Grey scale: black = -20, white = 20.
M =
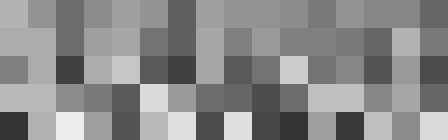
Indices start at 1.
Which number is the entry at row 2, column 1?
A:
7
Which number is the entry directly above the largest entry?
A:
2
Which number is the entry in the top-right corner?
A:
-4
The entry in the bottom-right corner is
14
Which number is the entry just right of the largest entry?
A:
5
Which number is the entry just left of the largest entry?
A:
8
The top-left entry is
8
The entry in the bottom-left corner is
-12
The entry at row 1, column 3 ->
-3
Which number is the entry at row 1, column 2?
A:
3
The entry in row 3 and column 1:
0
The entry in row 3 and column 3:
-10

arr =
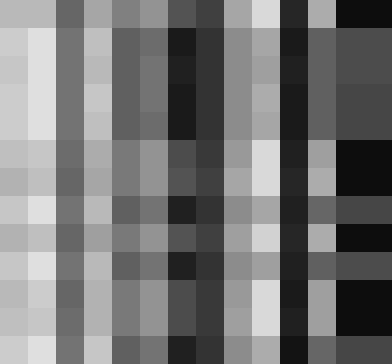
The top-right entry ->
-18
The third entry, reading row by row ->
-4
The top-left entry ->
9
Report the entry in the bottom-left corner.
12
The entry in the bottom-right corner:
-9
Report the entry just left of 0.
6
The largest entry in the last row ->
15
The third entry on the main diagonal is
-2
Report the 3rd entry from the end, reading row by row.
-4
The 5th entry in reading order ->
0
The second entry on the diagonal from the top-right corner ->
-8
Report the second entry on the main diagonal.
15
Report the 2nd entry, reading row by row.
9

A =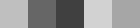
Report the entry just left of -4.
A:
10
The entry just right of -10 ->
13

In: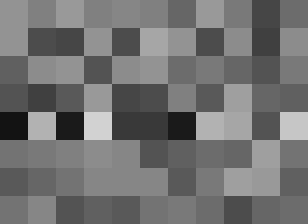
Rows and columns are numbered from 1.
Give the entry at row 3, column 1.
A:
-5
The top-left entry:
3
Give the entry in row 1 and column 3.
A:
4
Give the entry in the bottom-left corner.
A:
-2
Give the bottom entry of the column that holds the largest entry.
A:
-5
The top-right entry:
-3
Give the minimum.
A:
-17
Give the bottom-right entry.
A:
-3
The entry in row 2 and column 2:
-8
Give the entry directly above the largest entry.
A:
4
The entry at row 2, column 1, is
3
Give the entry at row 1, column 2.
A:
0
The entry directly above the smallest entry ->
-7
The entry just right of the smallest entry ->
8
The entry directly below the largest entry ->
2
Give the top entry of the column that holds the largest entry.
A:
0
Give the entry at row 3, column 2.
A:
2

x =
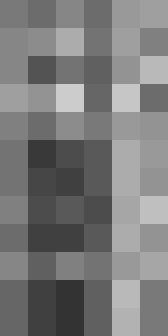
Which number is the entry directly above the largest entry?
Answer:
-2
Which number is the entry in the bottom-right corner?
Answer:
-1
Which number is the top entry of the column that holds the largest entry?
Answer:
1
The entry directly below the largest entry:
2
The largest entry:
12
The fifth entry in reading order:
4
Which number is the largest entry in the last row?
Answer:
8
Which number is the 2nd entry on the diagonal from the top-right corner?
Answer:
5
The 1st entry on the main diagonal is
-1
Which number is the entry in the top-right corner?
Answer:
5
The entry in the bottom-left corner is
-4
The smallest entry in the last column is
-3
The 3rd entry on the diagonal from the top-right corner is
-5
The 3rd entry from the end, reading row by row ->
-5

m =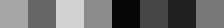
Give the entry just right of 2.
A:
-19
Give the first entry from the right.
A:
-1
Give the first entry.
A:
6

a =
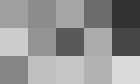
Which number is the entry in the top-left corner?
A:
5
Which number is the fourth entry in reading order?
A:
-3
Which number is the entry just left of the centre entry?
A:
3
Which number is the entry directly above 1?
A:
12

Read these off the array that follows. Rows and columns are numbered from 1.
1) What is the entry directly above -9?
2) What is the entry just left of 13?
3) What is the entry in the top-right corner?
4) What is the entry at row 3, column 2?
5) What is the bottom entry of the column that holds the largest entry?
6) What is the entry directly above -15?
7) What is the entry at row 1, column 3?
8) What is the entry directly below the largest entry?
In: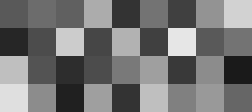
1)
7
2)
3
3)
13
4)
-7
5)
0
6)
-13
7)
-5
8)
-11

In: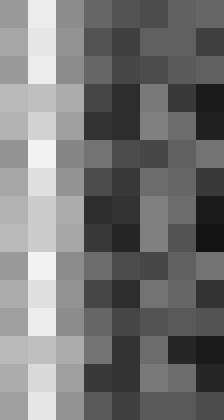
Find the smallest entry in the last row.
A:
-10
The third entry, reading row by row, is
2
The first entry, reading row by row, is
4
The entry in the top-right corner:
-4
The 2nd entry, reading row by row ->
17
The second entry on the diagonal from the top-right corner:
-5
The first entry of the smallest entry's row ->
9
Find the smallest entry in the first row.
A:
-8
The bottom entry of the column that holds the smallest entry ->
-8
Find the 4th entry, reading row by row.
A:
-4
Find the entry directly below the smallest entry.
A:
-2
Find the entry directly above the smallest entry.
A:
-16
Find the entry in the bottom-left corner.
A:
5
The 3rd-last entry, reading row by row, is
-6
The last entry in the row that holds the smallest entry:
-17
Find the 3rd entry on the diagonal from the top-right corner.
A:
-8

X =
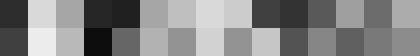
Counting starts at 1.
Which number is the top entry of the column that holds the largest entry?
14
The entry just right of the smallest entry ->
-4
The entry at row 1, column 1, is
-13
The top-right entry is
7
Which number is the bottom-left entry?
-10
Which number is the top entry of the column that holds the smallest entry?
-14
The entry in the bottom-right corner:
2
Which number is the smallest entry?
-18
